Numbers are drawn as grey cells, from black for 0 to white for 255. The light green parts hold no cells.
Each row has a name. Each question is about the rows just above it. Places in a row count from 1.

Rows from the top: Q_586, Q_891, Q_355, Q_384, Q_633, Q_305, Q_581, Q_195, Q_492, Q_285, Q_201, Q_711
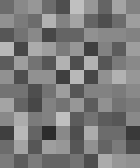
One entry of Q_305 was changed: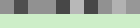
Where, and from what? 5, [63]
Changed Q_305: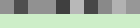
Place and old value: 8, [145]
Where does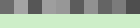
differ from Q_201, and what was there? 6, [86]
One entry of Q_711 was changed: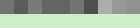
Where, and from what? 1, [123]
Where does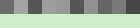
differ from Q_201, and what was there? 10, [78]
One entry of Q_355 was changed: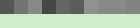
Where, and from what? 6, [100]

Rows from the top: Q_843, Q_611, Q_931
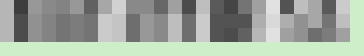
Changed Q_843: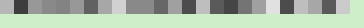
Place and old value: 21, [83]
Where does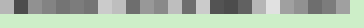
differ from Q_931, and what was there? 9, [196]
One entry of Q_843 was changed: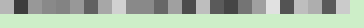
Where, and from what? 23, [167]
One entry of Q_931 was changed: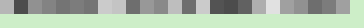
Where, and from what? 19, [182]
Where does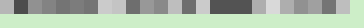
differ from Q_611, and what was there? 23, [167]
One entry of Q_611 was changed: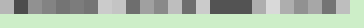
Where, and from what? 11, [152]

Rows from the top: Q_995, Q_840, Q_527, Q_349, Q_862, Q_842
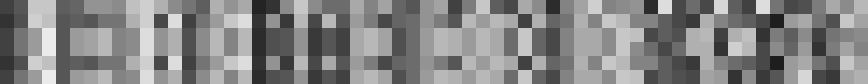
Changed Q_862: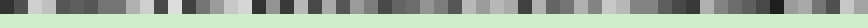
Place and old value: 18, [221]
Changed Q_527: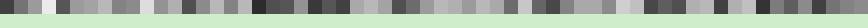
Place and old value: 45, [199]
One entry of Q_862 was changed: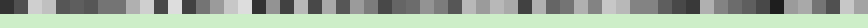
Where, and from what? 21, [57]
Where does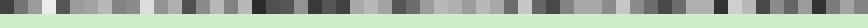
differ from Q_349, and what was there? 29, [80]
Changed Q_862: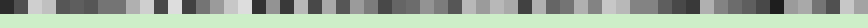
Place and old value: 1, [51]

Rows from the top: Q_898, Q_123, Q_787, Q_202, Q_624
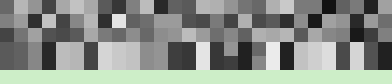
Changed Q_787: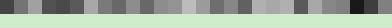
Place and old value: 21, [182]
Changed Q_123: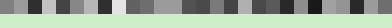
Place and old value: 21, [47]
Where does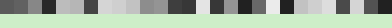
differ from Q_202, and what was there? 9, [201]
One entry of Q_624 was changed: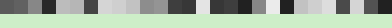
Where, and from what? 9, [201]
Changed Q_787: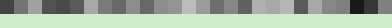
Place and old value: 27, [62]

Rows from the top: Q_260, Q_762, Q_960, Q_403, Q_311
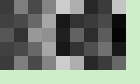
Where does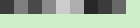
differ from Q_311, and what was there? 4, [132]
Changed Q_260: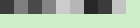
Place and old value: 6, [174]
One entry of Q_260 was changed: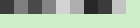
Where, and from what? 5, [204]
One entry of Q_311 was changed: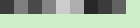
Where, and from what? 9, [104]

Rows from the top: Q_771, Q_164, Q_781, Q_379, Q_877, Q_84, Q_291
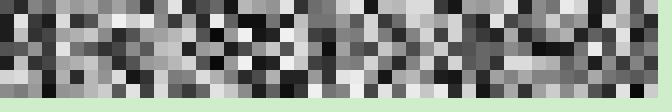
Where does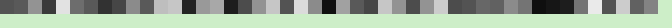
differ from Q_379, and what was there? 6, [116]
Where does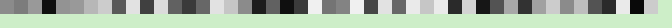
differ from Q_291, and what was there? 45, [226]
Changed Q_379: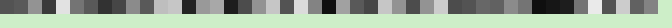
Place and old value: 23, [139]
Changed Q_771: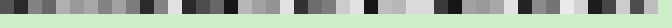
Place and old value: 45, [198]
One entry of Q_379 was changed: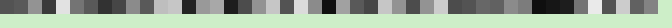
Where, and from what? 38, [116]

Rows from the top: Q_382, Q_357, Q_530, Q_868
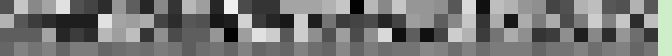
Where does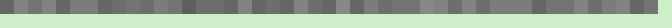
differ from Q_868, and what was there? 16, [116]
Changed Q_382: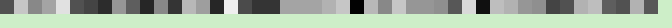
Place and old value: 44, [87]
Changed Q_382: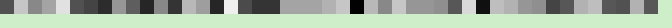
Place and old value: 41, [81]

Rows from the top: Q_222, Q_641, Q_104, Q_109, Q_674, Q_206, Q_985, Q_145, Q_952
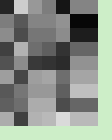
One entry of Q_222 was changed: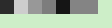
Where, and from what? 1, [37]
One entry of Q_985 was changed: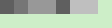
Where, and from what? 1, [88]
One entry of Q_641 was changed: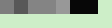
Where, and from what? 5, [146]
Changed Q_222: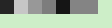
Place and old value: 2, [205]
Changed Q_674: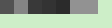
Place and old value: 2, [140]
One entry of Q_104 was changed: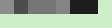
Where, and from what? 5, [140]
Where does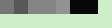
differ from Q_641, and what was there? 1, [125]

